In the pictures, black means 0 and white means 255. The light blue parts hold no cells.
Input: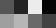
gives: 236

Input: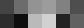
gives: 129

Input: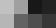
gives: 24

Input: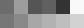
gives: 51

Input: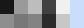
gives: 65

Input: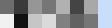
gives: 68

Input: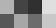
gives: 48

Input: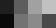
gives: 161
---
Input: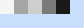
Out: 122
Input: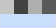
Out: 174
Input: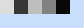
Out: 129
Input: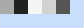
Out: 210
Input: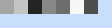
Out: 247
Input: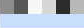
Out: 43
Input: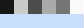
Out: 117
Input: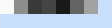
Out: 99
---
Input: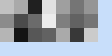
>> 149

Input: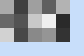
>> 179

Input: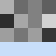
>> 95

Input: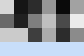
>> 162

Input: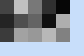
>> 6

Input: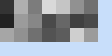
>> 112

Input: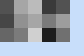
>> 82

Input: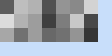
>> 211

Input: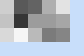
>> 227

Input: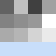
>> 161
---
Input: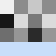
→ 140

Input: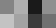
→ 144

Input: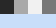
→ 120

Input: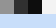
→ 243

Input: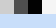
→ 245

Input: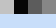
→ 134

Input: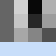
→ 176

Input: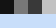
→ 194

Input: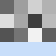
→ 178
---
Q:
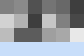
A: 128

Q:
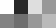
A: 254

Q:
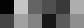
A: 3

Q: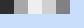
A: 46

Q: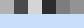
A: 178

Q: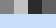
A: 130

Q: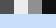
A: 80

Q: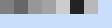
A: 127

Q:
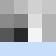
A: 167
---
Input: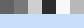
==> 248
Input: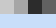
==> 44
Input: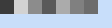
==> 128
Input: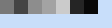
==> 37
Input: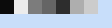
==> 174
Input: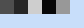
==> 7
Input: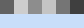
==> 117
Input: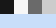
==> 106
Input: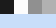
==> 144
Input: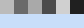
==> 208
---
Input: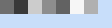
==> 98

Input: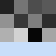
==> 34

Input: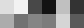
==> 51

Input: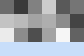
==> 68

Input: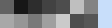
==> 45

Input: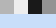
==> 147
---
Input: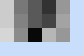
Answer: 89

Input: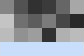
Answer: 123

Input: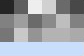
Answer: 138

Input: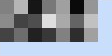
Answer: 169

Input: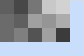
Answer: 160

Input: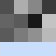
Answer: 90

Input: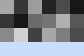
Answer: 116
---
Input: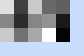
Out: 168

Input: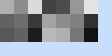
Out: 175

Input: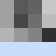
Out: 152

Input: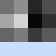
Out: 124

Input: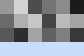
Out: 97

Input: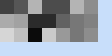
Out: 153
